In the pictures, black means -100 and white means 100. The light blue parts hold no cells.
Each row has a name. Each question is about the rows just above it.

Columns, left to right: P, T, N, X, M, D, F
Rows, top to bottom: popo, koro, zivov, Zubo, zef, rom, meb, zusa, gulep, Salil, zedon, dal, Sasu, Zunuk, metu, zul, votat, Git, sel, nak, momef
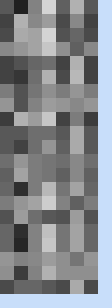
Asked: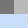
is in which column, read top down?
X
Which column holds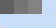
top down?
M

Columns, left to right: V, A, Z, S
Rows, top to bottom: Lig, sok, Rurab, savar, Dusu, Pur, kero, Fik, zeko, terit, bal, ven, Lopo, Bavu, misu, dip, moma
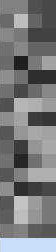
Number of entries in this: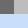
2
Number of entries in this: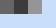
3
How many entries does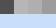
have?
4
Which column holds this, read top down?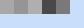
S
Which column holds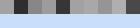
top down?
S
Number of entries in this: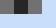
3

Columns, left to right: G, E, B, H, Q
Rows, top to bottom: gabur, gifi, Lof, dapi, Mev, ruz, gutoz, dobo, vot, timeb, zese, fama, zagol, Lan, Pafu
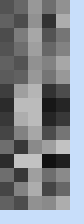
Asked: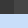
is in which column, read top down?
G
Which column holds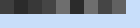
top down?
G
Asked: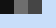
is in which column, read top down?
H
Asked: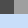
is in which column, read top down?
H
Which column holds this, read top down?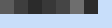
G

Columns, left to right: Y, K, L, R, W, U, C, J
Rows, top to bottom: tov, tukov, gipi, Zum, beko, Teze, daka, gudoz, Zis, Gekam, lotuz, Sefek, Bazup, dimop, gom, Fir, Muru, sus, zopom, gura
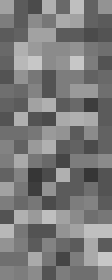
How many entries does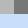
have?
2
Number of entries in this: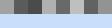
8
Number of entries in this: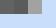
3
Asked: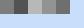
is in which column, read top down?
Y
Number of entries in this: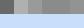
6
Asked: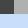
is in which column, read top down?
W

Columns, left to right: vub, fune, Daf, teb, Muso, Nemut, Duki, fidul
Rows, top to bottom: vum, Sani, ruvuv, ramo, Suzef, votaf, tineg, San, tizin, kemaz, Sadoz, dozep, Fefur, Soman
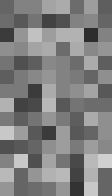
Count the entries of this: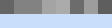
8
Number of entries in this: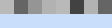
8
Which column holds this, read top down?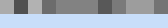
Muso
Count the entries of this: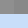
2
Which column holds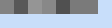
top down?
fune

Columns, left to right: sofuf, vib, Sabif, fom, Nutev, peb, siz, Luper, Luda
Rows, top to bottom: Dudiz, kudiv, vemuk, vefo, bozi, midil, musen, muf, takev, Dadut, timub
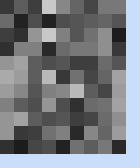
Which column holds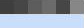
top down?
siz
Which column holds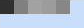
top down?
vib

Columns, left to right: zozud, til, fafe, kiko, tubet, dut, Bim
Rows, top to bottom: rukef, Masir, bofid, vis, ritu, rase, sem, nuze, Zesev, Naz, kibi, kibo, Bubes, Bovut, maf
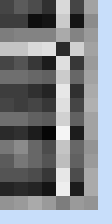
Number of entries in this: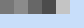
5
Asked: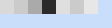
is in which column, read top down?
tubet
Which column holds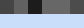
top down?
fafe
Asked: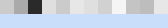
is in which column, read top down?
tubet
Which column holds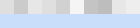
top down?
tubet

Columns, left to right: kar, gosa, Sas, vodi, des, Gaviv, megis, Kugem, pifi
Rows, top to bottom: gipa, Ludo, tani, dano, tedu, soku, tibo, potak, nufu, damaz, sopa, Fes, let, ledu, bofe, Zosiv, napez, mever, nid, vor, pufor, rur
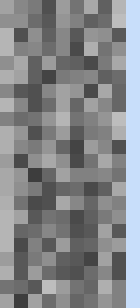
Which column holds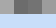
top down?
des
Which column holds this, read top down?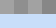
Kugem
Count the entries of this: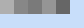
5
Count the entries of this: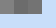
3
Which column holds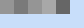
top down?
vodi
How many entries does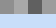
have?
4
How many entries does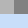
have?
2

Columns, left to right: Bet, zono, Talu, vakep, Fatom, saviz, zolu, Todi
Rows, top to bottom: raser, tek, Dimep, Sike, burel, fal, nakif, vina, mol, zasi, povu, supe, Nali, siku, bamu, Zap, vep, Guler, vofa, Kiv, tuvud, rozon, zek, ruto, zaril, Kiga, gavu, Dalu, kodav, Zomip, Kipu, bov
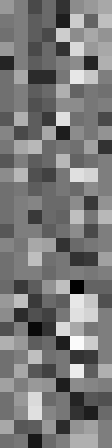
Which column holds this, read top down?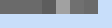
vakep
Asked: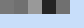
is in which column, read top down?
Bet
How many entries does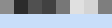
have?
8
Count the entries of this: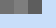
3

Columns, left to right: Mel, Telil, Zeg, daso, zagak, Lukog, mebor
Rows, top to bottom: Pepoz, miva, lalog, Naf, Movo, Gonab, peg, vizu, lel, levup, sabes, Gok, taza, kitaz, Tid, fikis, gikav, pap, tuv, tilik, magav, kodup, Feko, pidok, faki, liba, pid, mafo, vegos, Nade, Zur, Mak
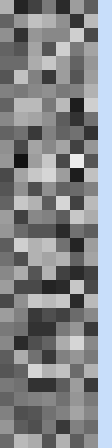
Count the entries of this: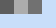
3
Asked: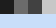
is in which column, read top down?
Lukog
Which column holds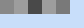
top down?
Mel
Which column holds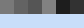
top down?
Lukog

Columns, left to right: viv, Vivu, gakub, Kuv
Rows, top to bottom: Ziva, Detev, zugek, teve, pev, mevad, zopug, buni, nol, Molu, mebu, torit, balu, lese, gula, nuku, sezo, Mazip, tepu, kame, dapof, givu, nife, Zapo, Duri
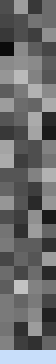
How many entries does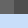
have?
2
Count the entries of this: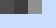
3
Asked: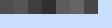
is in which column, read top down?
Vivu
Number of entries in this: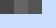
3
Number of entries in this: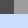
2
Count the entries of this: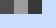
3
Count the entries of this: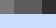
4

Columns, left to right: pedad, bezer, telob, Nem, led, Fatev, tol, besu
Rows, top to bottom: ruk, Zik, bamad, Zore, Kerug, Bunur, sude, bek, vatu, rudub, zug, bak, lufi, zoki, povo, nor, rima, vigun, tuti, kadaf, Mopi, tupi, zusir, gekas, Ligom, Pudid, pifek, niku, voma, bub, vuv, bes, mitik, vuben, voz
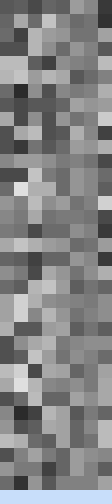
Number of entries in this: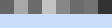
8
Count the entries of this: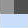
2
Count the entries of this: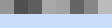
8

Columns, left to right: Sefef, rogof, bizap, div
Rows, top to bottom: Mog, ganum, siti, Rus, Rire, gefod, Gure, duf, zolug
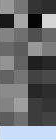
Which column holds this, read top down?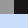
Sefef
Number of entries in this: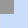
1

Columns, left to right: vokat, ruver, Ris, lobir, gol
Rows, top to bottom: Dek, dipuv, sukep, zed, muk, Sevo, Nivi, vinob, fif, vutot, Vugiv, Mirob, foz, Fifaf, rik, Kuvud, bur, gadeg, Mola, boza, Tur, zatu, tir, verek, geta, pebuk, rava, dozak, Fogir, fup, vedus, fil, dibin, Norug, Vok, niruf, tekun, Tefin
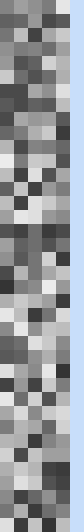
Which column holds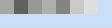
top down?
Ris
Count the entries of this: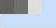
3

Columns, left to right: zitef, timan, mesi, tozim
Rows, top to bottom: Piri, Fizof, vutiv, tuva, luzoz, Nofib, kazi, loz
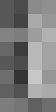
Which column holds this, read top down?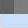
zitef
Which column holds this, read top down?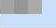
tozim
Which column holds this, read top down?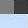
timan
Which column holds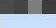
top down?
timan

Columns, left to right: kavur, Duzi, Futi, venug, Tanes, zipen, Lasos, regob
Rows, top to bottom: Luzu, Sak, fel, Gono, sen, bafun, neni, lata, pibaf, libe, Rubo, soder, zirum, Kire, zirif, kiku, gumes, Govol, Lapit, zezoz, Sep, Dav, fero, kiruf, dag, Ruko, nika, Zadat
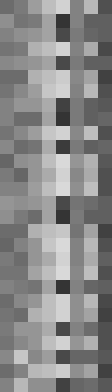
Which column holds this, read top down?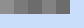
Duzi
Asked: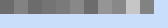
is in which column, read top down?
Duzi
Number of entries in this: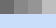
4

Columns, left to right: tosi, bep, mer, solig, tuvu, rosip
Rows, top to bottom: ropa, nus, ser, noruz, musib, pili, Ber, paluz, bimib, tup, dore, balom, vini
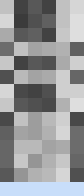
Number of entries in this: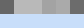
6
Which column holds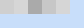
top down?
tuvu

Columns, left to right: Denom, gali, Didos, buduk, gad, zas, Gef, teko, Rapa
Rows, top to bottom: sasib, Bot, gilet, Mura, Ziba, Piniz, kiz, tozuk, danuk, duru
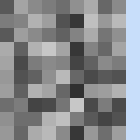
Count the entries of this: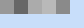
5
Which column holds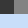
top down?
zas
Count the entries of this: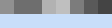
8
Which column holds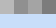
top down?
Rapa

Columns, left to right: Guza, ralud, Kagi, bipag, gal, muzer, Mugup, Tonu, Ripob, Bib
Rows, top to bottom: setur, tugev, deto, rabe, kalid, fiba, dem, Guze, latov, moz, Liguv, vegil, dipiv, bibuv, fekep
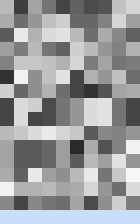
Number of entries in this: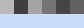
6
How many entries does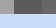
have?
4
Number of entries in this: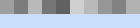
10

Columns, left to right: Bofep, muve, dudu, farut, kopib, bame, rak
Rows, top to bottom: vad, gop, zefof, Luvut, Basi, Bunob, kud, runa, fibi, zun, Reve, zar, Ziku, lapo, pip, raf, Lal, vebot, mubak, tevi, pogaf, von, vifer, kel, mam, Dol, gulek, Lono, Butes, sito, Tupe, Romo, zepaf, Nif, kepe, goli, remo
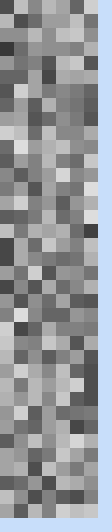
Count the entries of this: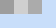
3
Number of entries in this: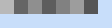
7
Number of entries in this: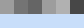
6

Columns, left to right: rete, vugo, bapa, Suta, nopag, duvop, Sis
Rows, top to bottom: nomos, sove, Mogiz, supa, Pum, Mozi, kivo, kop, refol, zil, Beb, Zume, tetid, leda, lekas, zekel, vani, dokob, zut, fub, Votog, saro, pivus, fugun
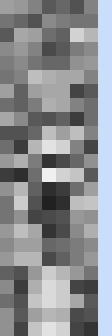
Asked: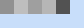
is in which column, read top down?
vugo
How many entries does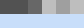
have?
6
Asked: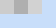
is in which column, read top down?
nopag

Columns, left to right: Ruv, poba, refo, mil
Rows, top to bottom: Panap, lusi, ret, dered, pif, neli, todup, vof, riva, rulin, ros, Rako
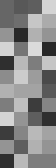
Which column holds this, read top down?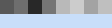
poba
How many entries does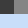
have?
2
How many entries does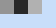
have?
3
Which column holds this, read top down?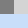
Ruv

